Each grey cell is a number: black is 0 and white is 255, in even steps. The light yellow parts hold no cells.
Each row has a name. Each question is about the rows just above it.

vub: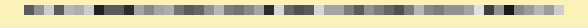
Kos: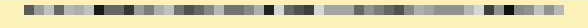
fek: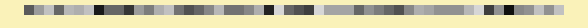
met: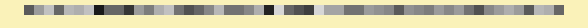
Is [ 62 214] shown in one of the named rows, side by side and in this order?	yes
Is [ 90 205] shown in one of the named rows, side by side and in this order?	no

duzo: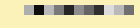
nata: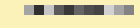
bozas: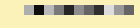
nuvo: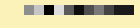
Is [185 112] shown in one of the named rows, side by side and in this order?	yes
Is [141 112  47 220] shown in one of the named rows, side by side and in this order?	no
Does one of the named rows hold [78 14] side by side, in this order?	no
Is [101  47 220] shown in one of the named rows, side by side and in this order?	yes
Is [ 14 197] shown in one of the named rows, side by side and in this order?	no
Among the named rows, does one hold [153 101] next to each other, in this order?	yes
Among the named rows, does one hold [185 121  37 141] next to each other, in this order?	yes

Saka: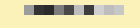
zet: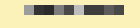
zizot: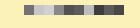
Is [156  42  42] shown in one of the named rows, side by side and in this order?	no
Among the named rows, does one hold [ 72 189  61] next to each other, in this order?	yes
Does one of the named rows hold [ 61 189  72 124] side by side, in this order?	no
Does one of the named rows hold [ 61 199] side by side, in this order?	no
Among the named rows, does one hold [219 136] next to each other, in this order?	no
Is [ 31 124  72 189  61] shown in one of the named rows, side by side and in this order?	no
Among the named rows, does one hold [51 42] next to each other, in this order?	yes

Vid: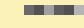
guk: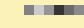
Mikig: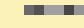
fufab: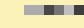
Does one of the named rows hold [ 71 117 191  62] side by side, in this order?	yes
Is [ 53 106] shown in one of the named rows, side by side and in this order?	yes
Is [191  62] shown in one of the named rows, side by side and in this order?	yes
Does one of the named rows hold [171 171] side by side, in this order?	yes
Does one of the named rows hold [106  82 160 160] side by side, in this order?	yes

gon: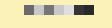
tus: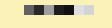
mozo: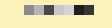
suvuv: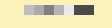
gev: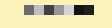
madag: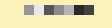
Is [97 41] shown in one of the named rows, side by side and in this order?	yes
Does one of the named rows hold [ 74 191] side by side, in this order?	no
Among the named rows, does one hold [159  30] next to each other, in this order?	yes
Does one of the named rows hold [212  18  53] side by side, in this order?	no
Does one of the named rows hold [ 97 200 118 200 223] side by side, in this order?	no

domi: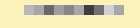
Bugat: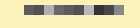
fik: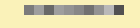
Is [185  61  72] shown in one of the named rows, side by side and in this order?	no
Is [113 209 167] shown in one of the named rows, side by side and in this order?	yes
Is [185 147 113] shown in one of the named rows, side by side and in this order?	no
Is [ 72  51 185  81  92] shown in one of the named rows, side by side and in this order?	no

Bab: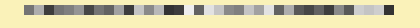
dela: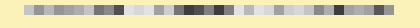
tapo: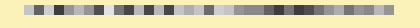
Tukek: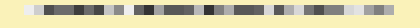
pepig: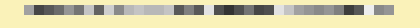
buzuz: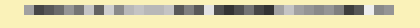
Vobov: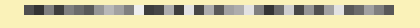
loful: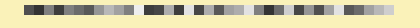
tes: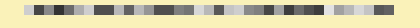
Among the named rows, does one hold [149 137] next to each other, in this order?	yes
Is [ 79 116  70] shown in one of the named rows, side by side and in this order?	yes
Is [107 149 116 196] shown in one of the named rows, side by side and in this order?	yes

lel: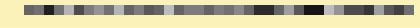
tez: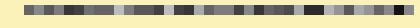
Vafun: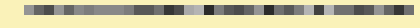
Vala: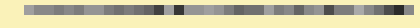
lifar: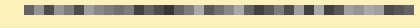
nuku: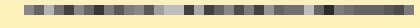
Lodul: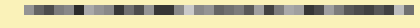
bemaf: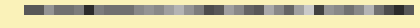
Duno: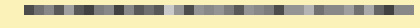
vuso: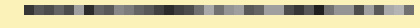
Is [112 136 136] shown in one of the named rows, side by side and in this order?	yes
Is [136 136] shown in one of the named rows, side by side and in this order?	yes
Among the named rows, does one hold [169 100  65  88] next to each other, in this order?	yes

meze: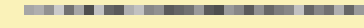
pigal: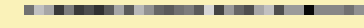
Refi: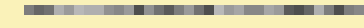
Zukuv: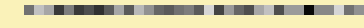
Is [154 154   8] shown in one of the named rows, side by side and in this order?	yes
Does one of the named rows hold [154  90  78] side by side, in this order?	yes

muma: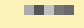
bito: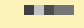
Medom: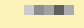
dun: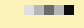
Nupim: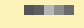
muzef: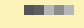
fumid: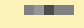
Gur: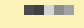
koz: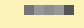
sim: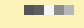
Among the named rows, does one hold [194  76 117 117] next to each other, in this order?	yes
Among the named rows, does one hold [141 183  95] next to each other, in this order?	no
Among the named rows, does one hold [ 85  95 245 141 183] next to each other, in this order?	yes
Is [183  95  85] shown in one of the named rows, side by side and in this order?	no
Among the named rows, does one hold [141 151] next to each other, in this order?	yes
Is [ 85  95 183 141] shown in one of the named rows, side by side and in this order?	yes
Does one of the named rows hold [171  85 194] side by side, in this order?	yes

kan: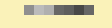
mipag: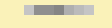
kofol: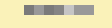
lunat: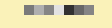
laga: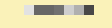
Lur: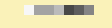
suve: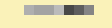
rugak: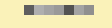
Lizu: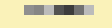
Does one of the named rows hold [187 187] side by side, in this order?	no
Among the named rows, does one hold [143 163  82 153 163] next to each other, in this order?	no
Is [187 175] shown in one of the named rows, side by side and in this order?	yes
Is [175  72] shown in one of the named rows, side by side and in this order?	yes
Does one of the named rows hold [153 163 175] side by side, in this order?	no
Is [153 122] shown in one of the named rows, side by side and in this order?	yes

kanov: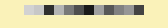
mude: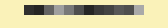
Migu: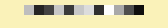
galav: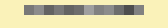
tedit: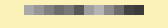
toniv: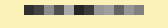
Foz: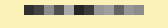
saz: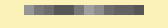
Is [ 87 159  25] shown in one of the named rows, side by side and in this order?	no
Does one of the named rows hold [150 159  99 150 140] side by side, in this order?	yes
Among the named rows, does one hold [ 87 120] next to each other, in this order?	yes
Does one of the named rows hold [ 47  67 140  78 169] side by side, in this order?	yes
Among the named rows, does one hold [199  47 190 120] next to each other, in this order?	no

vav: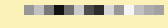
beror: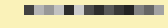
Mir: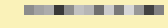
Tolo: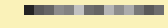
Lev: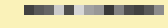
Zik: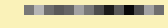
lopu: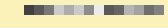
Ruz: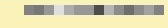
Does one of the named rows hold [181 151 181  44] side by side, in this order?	no
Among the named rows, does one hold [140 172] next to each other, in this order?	yes
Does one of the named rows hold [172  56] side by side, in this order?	yes

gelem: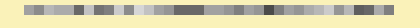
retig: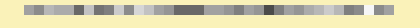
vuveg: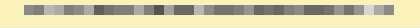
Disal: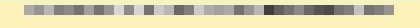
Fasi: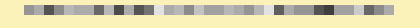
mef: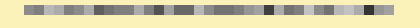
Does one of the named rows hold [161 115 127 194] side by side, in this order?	no
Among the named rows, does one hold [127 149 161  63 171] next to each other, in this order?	yes
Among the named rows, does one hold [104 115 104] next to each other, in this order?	yes
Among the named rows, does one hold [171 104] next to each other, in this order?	yes

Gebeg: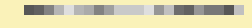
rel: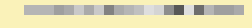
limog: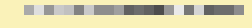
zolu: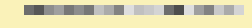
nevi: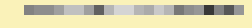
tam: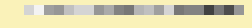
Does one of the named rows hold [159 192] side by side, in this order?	yes
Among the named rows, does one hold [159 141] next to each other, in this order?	no
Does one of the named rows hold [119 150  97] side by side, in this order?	no

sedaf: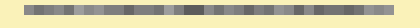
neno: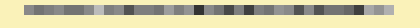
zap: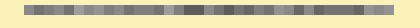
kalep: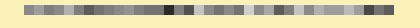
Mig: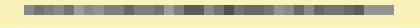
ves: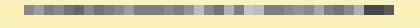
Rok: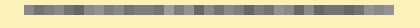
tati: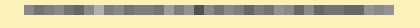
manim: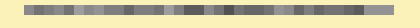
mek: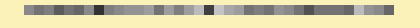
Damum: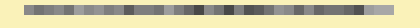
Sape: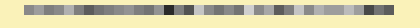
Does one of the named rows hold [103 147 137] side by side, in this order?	yes
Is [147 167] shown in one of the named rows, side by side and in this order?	no
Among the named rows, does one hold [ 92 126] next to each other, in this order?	yes
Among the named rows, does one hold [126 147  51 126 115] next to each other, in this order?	no

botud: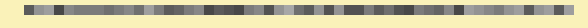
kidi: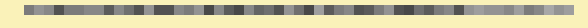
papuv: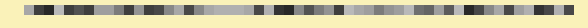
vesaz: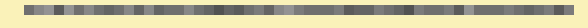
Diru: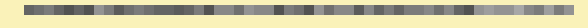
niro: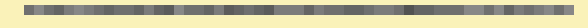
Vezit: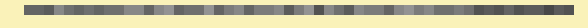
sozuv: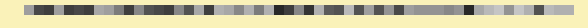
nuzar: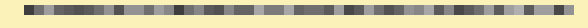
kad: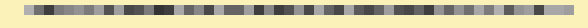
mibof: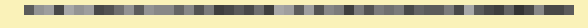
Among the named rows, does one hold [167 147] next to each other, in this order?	yes
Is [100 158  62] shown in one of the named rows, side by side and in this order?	yes
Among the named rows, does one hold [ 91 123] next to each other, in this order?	yes
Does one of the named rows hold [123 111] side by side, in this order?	yes

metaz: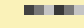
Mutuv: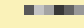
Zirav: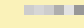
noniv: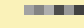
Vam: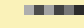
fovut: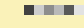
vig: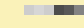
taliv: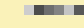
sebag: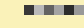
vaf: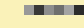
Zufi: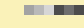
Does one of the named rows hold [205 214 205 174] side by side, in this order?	yes
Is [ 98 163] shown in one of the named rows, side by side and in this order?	yes
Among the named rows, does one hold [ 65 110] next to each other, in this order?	no
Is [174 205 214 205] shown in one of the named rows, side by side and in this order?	no
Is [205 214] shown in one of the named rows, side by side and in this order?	yes
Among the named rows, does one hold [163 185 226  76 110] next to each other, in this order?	no
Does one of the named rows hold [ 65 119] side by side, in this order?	yes

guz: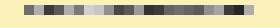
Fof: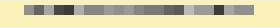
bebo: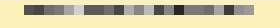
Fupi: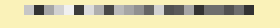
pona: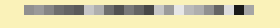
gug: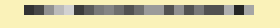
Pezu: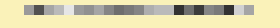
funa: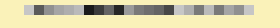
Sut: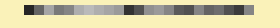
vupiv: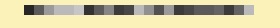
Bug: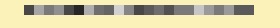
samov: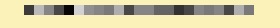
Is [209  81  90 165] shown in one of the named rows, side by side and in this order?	yes
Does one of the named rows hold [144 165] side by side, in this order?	yes
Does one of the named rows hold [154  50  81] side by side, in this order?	yes
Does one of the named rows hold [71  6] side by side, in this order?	yes
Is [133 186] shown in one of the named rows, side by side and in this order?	yes

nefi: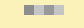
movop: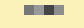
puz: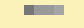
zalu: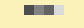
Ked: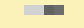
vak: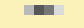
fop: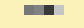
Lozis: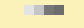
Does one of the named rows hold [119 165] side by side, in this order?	no
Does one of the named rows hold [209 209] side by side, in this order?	yes
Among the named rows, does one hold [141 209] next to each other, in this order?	no

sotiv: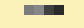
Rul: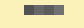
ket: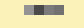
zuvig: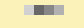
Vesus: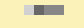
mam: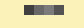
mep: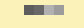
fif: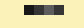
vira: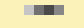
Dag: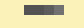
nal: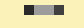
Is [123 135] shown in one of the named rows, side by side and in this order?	yes
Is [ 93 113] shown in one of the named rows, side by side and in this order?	yes
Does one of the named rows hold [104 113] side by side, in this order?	no
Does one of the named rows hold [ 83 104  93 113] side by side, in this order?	yes

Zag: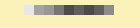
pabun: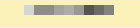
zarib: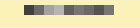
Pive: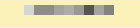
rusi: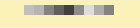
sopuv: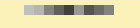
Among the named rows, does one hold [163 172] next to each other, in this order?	yes
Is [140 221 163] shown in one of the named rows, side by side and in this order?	no
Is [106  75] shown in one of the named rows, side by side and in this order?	no
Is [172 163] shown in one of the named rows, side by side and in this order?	no
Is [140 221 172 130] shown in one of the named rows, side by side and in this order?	yes
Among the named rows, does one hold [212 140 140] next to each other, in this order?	yes
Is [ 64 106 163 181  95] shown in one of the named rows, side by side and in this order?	yes

